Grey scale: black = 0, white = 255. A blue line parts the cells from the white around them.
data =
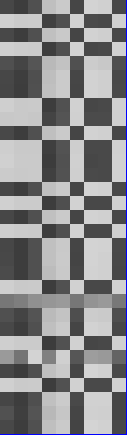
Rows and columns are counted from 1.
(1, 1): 71
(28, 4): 61
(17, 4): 61
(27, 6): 69
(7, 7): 210
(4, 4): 62
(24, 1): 72
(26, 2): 116
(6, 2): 62
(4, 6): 210
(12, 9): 209
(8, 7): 71
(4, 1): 207
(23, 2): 68
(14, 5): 202
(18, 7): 211
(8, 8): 73
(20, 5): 201
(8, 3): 202
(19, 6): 68
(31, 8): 209
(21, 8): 72
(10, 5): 202
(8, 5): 81
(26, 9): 100
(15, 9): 208
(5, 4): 185
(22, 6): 119
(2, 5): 80
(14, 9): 72
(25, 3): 203
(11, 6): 206
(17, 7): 72
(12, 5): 81
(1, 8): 208
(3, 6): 69

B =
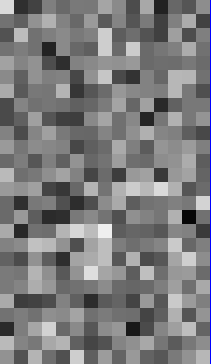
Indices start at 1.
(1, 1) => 218
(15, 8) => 140
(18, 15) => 127
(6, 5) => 130
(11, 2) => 118
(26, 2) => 82
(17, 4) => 110
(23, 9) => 112
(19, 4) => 93
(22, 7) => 44
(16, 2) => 153
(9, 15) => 148
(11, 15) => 127
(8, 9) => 164
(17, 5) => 180
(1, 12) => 34
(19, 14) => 207
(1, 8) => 165
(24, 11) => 75
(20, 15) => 107
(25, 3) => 120
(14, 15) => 107
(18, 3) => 193
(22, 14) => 155
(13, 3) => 120
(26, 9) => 100
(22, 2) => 61
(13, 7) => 69
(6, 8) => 198
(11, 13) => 140
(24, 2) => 125
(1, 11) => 168
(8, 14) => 120
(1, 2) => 47
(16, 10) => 144
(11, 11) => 91
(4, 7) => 95
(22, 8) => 90
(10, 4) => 160

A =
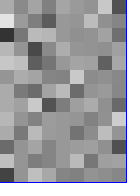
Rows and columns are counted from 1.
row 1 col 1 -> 171
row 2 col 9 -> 133
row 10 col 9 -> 148
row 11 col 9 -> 80
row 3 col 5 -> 152
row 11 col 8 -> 144
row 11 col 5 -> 152
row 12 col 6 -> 186
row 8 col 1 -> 171
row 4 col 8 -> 144
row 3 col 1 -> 51
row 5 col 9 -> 167
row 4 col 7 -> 147
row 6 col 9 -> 136
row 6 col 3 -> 164
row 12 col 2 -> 149
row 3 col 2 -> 119
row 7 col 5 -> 186
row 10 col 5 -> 152
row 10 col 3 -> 186
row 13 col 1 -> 67
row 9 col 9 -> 205
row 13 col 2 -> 148
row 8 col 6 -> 159
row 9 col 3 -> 130
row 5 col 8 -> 96
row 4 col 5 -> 173
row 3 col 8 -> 162
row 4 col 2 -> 148
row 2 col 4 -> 92
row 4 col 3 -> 73
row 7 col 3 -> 108

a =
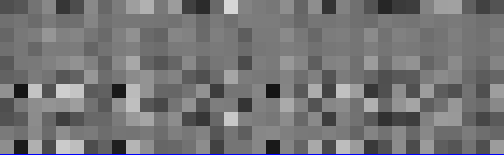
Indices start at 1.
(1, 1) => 79
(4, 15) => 118
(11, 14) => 114
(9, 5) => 62
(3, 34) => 117
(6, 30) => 91
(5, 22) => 134
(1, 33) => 161
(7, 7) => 91
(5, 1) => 89
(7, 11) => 147
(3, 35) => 113
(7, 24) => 67
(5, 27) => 156
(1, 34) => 95
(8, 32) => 113
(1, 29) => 58
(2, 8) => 113
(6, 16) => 108
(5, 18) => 75
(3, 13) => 134
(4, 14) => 123
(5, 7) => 129
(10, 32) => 108
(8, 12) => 72
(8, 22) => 131
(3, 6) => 133
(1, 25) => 130
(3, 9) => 128
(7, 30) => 80
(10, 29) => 138
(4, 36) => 120
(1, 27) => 83
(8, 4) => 148
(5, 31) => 101
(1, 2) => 86
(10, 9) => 117
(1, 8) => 103

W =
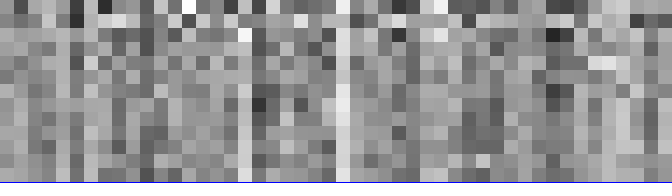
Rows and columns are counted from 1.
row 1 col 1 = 150
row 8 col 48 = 189
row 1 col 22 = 99
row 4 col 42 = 172
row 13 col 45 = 176
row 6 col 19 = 119
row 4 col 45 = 153
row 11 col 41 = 125
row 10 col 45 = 200
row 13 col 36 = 139
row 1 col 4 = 182
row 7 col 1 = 177
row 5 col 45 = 201
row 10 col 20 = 157
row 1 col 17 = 66
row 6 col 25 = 195
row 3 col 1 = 173
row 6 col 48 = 164
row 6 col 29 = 146
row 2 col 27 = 115
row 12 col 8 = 164
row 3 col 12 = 132
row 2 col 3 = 130
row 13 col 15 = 132
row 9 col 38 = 140
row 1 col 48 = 164
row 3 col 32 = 227
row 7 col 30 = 136
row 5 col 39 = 170
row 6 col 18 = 174
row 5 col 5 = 177
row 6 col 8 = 170
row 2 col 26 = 81
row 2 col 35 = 197
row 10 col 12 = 99
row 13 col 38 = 163
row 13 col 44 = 187
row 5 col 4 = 173
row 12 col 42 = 153

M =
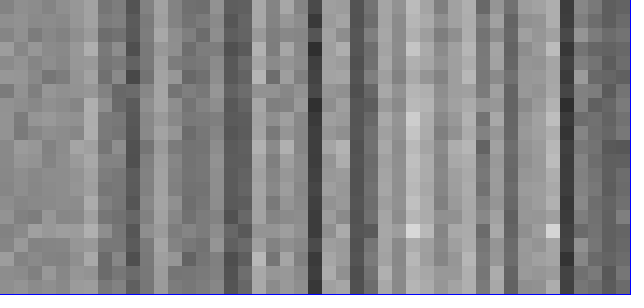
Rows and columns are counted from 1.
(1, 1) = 131
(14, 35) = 113
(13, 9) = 120
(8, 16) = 142
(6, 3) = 137
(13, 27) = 109
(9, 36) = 168
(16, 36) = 161
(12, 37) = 105
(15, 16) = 141
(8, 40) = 178
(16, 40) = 159
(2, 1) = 143
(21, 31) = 171
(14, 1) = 134
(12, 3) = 147
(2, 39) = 148
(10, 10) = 86
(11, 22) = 134
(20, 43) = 122
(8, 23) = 48
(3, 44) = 108
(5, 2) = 147
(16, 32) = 144
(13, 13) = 130
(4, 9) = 141
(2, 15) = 123
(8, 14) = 116
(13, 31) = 171
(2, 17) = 86
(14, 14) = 114
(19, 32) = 133
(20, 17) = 82
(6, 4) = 118
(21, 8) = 121
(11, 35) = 99
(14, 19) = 165
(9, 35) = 115
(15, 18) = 93
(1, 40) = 174

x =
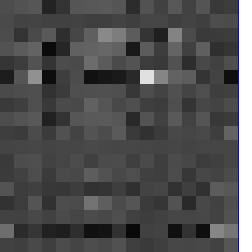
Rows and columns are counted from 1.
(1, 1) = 77
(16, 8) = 72
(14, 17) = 87
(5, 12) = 57
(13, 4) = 59
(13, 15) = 71
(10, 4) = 59
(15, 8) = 94
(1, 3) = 86
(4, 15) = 95
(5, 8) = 91
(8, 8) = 85
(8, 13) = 78
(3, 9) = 125
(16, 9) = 78
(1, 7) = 87
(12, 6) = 76
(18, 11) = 58
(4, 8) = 103
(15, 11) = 59
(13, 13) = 76
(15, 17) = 79
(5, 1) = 53
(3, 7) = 95
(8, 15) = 71
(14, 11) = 67
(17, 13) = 16
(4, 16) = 47
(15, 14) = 41
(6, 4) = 13
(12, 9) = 76
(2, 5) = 65
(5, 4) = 52
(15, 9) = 75
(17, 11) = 65
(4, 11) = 92
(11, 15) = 69
